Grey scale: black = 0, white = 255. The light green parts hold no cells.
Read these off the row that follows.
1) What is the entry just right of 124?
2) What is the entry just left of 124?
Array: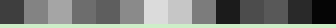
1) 27
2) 198

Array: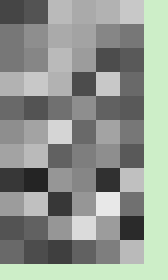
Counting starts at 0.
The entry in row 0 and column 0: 69
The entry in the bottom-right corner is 186
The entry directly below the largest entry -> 156
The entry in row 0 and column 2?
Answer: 186
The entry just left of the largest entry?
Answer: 150
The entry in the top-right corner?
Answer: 200
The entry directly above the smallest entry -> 186
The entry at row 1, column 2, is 170
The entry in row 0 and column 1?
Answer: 83
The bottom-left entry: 105
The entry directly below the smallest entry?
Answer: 192
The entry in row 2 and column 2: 186
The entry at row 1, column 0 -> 119
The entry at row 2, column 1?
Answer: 134
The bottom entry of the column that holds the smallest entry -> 76
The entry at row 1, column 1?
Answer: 142

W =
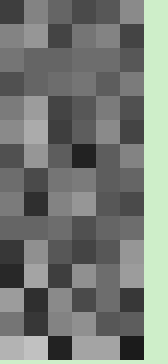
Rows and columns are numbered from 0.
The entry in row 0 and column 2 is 101
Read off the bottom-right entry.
27
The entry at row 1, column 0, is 131
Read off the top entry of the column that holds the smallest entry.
138
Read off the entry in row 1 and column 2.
68
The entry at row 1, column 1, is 150
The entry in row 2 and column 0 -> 117
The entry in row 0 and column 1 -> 131
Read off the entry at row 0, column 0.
62
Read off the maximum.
193
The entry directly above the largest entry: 55
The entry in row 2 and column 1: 101
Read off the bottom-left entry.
179
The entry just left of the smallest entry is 164

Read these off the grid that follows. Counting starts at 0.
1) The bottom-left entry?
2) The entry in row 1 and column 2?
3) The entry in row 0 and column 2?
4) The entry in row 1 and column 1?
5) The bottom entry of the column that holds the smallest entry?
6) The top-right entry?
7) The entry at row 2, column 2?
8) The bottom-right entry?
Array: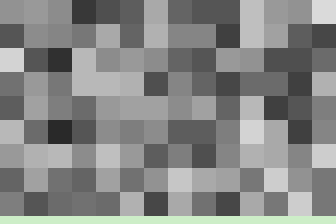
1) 126
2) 133
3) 140
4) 140
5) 107
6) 218
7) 48
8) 119

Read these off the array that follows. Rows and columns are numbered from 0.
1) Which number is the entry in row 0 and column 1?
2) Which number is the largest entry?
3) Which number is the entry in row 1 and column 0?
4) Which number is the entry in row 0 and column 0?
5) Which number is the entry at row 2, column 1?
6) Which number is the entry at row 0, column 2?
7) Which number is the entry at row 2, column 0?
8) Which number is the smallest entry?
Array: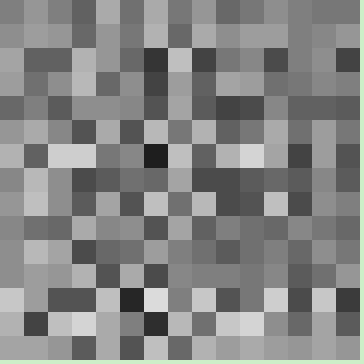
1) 150
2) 219
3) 142
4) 127
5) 97
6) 127
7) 164
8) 30

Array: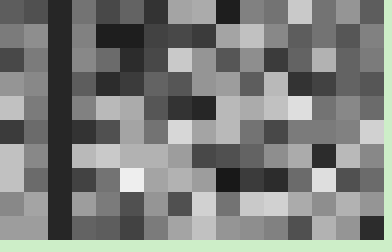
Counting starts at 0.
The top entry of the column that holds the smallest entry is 30
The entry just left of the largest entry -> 115
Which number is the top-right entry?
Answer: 93
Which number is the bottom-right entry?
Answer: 44
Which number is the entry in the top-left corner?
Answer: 93
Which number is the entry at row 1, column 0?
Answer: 123
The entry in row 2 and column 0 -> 72
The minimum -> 24
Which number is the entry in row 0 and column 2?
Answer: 38
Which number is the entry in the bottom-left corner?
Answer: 157
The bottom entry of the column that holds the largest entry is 66
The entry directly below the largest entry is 80
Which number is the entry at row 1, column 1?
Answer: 142
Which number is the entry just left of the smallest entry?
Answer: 157
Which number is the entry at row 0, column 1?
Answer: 80
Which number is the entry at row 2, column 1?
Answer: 123

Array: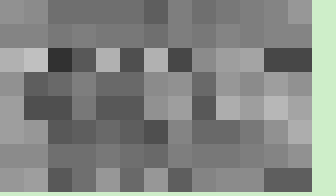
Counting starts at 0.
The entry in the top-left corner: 144
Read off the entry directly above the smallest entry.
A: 119
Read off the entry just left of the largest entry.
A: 177
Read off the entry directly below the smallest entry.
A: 103
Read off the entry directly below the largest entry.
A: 95
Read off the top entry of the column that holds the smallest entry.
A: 111
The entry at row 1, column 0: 132
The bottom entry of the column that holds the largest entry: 158
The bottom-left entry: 151
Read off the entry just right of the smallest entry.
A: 87
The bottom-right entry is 95
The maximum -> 191
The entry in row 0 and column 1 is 138
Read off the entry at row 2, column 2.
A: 50
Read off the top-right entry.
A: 151

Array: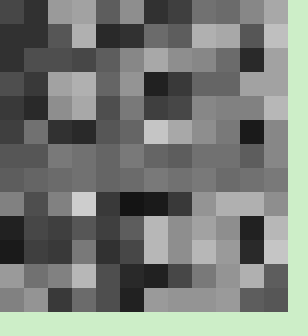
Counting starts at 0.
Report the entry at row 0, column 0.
71
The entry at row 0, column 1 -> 49
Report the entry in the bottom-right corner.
86
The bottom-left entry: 129
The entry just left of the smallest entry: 57
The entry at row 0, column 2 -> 154
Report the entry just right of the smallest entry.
26
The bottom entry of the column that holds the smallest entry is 33
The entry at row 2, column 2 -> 78
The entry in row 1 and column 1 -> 49
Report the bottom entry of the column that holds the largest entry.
107
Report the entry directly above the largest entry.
113
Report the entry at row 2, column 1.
78
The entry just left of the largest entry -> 129
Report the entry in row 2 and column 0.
49
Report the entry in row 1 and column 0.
49
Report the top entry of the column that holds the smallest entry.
142
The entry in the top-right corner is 168
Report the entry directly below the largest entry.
86
